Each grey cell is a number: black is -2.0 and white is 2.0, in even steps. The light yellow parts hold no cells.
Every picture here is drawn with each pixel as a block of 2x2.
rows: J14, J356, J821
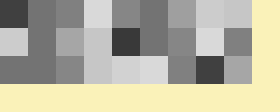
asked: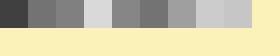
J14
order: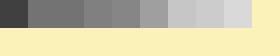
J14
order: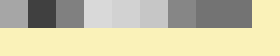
J821
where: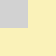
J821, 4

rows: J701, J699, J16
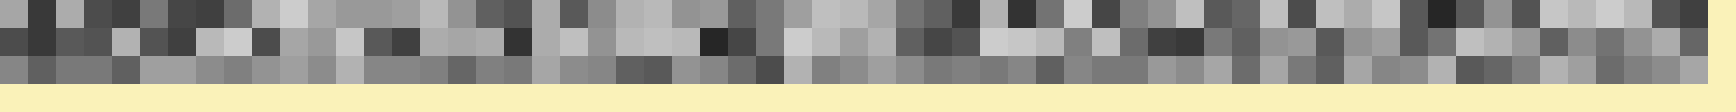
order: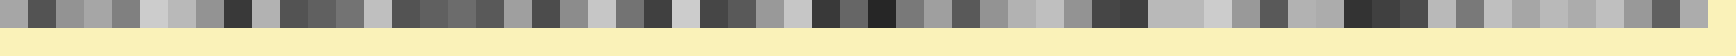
J701
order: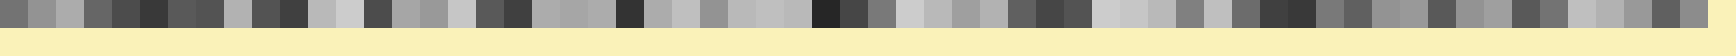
J699
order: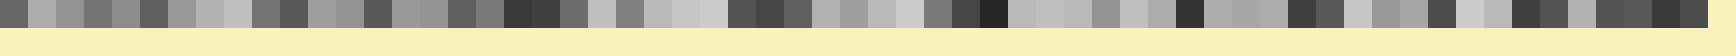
J699

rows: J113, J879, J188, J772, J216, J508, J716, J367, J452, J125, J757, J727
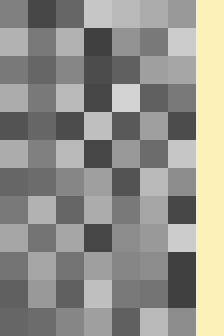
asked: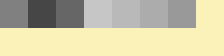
J113
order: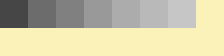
J508

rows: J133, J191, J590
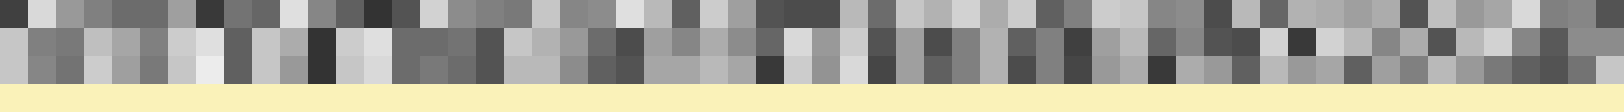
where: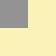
J590, 29
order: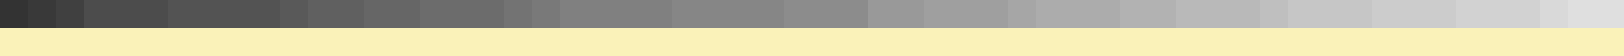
J191
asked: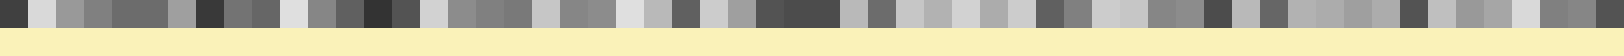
J133
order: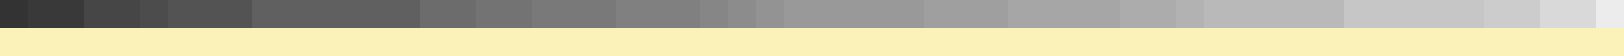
J590
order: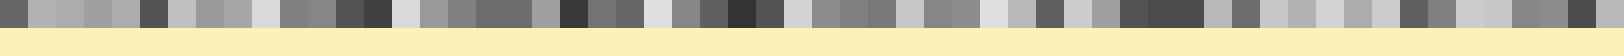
J133
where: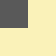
J191, 55

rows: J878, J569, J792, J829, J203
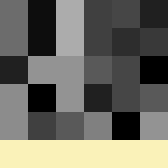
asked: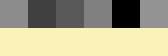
J203
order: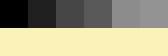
J829
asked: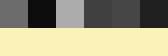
J878
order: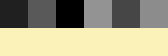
J829

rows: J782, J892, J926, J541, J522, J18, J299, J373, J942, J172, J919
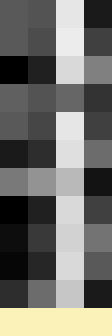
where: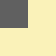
J541, 0
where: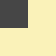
J522, 1
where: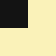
J299, 3
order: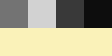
J942
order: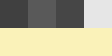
J522
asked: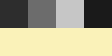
J919

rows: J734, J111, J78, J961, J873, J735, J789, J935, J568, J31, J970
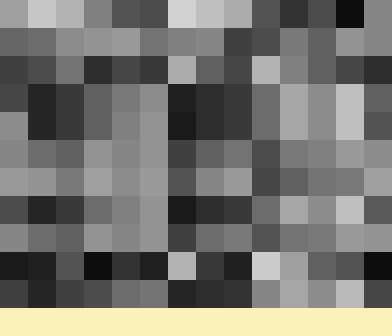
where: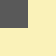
J935, 13
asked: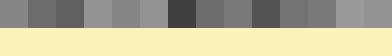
J568
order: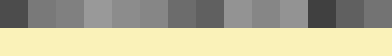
J735
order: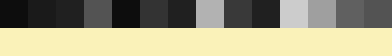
J31

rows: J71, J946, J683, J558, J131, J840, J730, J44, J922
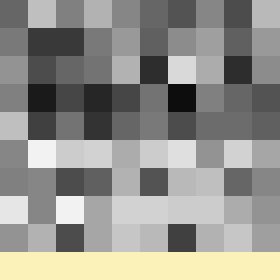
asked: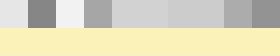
J44
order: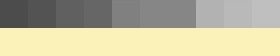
J730
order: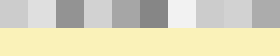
J840

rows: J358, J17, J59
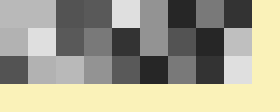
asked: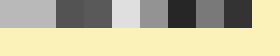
J358
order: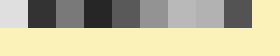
J59
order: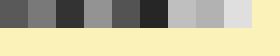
J17
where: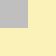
J17, 8
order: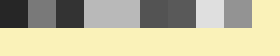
J358
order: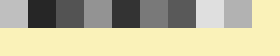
J17
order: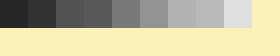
J59

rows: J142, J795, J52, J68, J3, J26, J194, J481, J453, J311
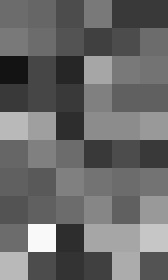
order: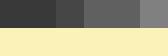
J68
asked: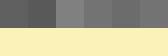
J194
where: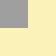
J3, 1
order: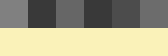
J26
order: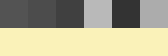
J311

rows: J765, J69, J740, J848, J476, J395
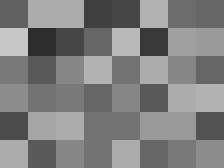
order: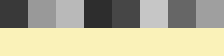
J69
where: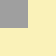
J69, 6
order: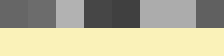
J765
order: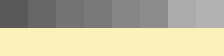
J848
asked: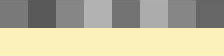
J740
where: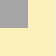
J476, 1
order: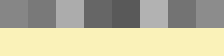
J848

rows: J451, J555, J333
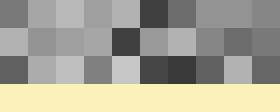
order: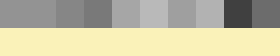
J451
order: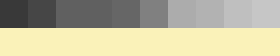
J333
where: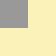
J555, 5
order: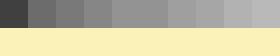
J451
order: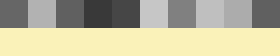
J333
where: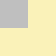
J333, 2

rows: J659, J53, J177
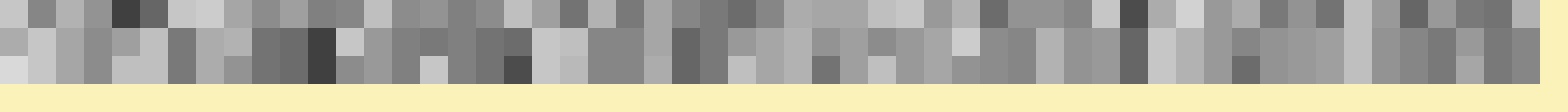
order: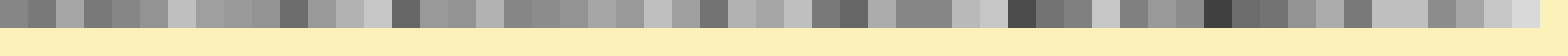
J177
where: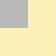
J177, 20
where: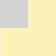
J659, 42

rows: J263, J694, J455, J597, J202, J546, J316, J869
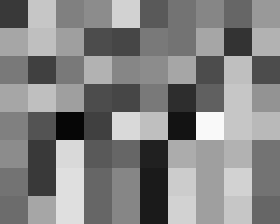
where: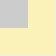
J316, 6
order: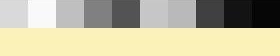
J202
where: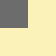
J869, 0
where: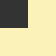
J694, 8
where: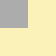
J546, 6

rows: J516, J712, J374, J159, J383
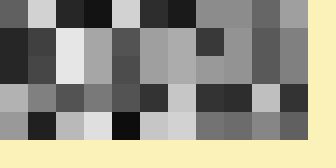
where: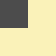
J374, 4
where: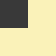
J712, 7

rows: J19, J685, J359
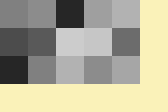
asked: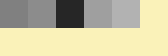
J19
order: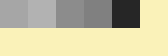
J359
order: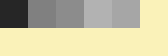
J359

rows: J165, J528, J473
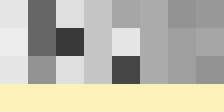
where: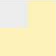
J528, 0
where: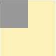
J165, 7
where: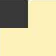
J528, 2

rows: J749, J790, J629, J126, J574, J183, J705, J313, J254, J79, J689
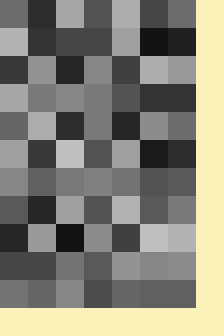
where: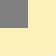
J705, 3
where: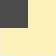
J689, 3

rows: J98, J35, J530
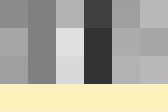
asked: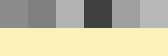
J98
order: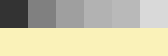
J530
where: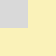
J530, 2
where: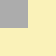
J35, 4

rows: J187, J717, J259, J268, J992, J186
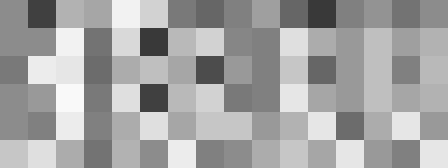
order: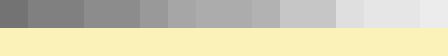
J186
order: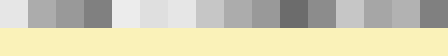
J992
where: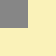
J717, 8
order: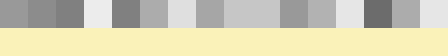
J992
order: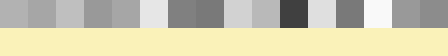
J268
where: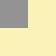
J187, 13
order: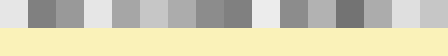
J186

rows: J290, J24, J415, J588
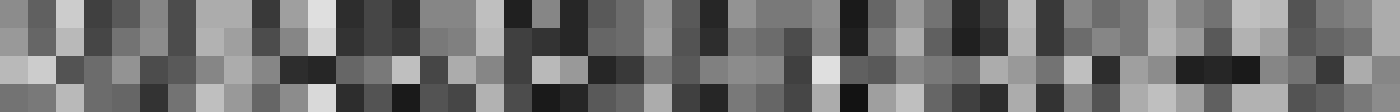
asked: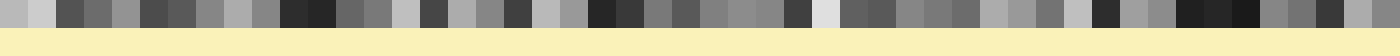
J415
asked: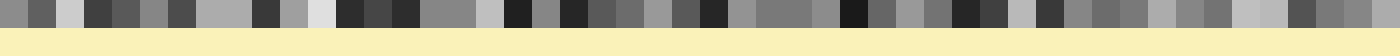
J290
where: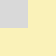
J588, 11
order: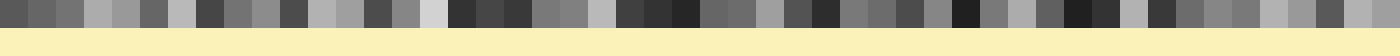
J24
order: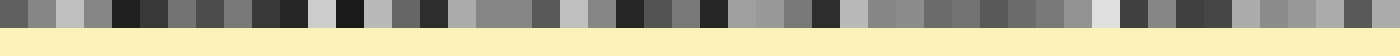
J290

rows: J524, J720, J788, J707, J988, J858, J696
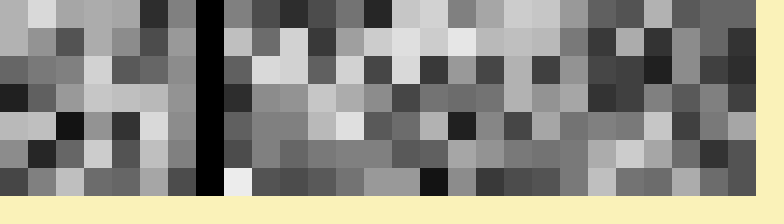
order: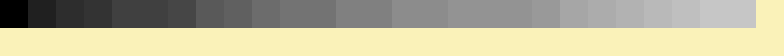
J707
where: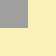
J720, 12
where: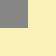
J988, 17

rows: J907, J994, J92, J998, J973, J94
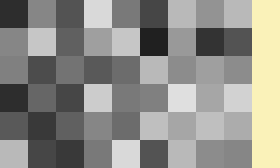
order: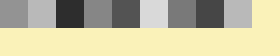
J907
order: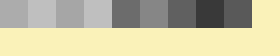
J973
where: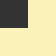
J994, 7

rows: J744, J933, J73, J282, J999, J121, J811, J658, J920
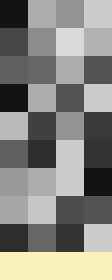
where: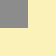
J933, 1
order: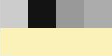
J811
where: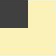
J999, 1
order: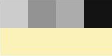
J744
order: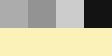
J744
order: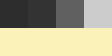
J121

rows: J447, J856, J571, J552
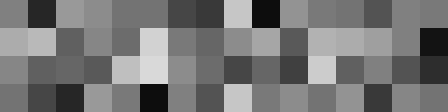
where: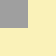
J856, 13
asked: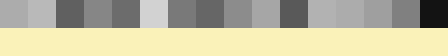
J856
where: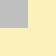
J571, 4
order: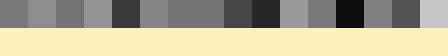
J552
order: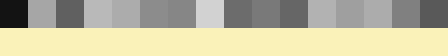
J856

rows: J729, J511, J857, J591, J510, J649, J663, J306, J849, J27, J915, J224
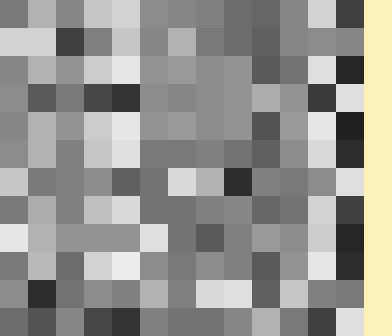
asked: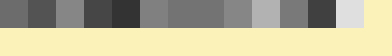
J224
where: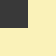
J591, 11
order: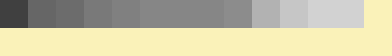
J729
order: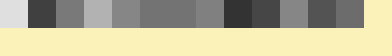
J224
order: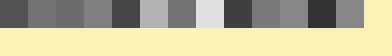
J224
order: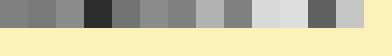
J915
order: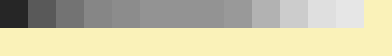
J857

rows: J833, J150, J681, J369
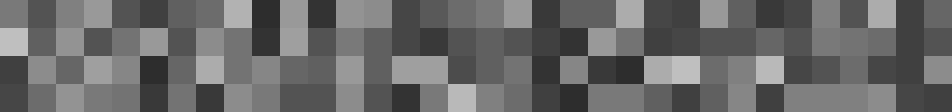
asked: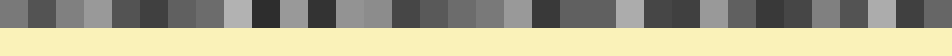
J833
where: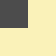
J681, 16
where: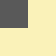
J833, 15

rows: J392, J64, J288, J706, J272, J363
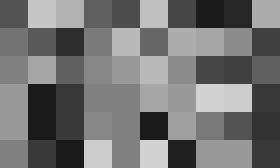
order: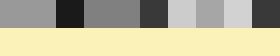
J706
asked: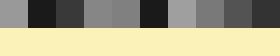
J272
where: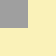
J272, 6

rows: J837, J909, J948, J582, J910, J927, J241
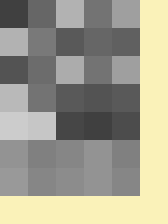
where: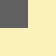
J909, 4
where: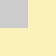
J910, 0

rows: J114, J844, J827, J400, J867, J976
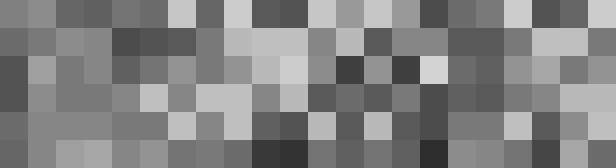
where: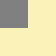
J114, 0
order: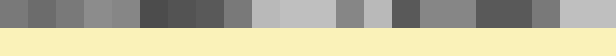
J844
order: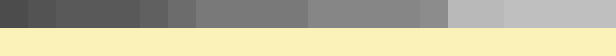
J867
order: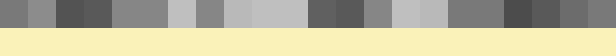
J867

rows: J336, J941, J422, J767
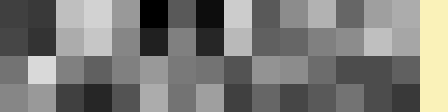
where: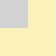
J336, 3
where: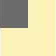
J422, 11
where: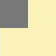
J422, 6

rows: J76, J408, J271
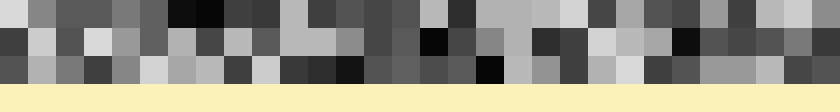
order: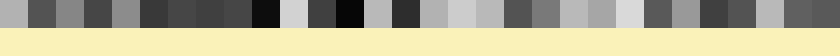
J76
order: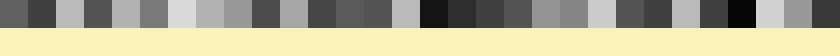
J271
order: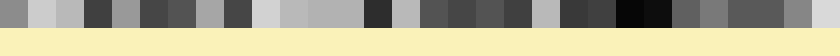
J76
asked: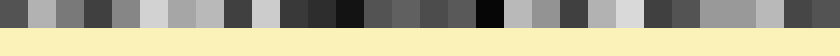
J271
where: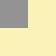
J271, 19
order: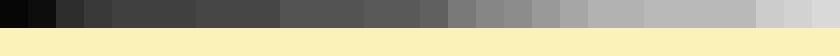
J76
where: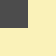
J271, 15

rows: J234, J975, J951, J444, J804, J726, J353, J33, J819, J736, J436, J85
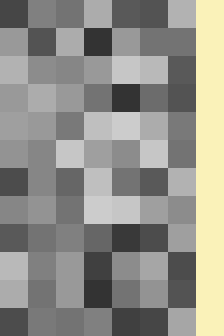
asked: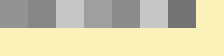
J726
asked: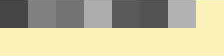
J234
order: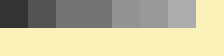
J436
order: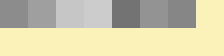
J33
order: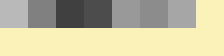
J736
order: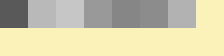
J951
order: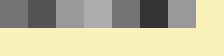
J975

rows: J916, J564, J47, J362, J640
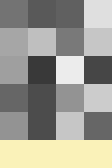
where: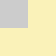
J362, 3
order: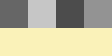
J640
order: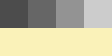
J362
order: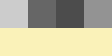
J362

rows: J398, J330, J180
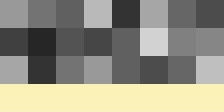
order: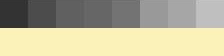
J180
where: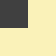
J330, 0
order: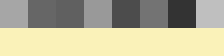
J180

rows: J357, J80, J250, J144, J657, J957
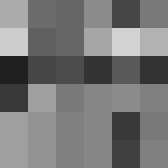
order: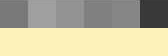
J657
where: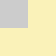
J80, 0

